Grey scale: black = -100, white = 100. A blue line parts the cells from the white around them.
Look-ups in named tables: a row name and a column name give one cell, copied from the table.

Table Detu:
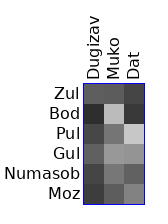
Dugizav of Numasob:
-46
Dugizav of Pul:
-44
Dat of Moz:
2
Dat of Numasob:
-24
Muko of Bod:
47
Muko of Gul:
19
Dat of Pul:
56
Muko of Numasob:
-7
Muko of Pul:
-8
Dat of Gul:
16

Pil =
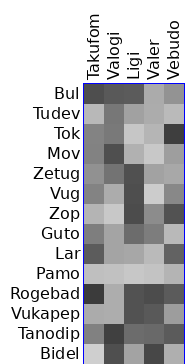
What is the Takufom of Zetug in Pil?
14
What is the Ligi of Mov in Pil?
39
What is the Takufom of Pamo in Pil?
50
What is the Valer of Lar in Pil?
46
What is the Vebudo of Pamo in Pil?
41
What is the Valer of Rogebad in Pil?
-40
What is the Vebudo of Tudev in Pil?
46
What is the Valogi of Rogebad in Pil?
36
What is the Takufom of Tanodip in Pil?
1
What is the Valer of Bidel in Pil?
-44
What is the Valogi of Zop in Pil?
57
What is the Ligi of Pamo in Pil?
56
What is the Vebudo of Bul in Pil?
15
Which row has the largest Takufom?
Bidel

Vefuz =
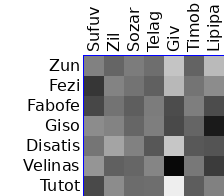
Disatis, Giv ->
55
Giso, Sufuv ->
10
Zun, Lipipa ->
46
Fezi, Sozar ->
-10
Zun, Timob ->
-22
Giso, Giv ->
-43
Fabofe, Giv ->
-40

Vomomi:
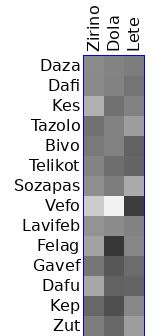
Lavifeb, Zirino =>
15
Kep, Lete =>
7
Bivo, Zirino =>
-5
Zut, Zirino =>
-2
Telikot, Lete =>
-21
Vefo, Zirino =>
60
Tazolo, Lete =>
23
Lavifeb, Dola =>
10
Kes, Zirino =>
38
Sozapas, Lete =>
33
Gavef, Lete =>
-15
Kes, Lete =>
1
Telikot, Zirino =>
3
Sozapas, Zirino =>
12
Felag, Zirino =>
27
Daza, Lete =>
-2
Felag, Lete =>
5
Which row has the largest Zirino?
Vefo

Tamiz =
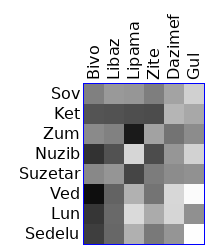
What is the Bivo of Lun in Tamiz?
-58
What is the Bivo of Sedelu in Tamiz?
-51
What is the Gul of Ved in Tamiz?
97
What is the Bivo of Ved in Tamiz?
-89
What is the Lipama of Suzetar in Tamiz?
-46
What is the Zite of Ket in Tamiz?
-40
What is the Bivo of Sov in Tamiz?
0
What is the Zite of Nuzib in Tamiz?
-40
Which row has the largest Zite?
Lun

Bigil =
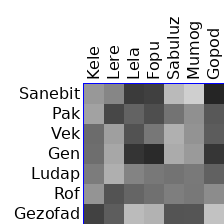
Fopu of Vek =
-7
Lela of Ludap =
3
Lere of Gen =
31
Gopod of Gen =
-58
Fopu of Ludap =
-6
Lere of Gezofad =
-27
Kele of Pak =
27
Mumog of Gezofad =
-33
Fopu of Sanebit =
-50
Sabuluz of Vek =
38
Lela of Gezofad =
47
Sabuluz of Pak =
-10
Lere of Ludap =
37
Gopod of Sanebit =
-71
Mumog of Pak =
13
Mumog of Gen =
21

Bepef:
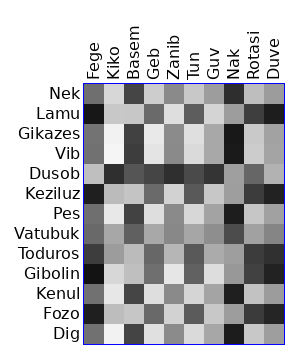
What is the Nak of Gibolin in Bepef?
19
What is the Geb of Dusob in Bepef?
-46
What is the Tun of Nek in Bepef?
57
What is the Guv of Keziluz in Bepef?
56
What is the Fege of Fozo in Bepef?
-76
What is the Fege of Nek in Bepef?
-13
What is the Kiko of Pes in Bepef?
82
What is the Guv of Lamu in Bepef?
66
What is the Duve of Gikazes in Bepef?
27
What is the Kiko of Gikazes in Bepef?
90
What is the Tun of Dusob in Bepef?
-42
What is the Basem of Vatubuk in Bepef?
-25
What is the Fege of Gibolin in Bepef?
-85
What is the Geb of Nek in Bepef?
61
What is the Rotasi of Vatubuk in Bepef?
26
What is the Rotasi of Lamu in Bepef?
-51
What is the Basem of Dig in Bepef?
-47
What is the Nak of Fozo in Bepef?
23

